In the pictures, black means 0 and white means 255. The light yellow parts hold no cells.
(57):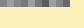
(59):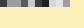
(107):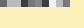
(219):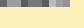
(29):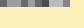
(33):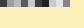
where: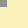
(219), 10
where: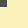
(29), 7
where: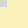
(59), 8

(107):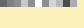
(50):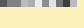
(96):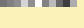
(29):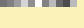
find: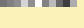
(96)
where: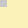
(107), 4
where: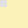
(50), 8
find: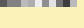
(50)
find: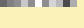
(107)
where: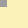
(29), 3

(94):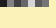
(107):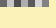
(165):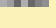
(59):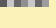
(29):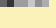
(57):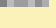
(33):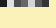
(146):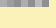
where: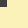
(94), 3
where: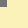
(94), 7
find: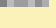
(57)
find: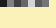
(94)

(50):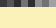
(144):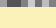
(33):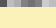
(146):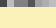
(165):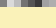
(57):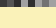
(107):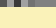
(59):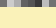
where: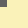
(59), 4
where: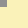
(50), 6
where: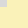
(165), 2
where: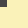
(146), 1

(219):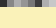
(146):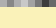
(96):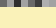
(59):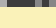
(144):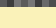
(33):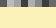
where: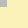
(33), 2
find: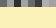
(96)
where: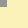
(219), 4
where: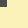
(144), 8
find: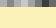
(146)
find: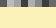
(33)

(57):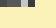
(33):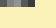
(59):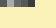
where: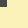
(57), 1
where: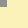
(33), 3
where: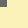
(59), 3
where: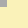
(59), 2

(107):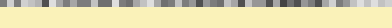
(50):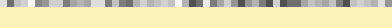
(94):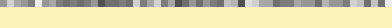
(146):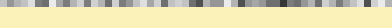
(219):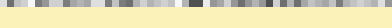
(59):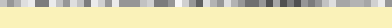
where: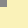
(50), 6
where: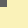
(59), 29

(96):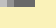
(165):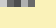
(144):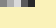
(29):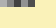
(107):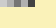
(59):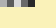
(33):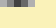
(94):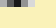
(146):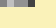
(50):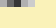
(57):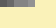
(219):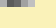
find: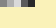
(144)
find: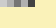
(107)
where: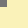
(107), 3
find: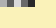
(59)
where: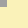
(219), 4

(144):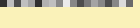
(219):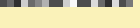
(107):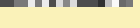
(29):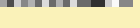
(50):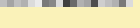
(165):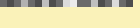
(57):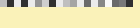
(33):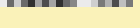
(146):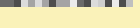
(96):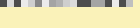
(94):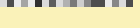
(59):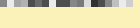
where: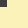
(50), 10
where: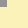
(57), 6
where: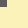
(94), 8

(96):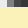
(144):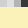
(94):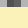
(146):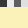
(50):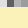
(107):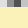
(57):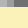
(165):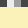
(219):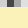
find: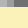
(57)
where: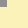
(107), 2
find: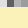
(50)
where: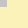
(107), 4

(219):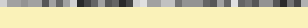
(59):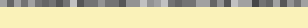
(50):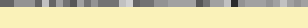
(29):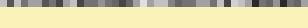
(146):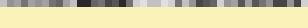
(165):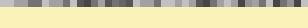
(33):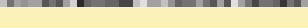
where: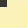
(33), 41
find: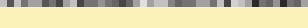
(29)
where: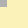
(219), 44
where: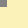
(29), 25

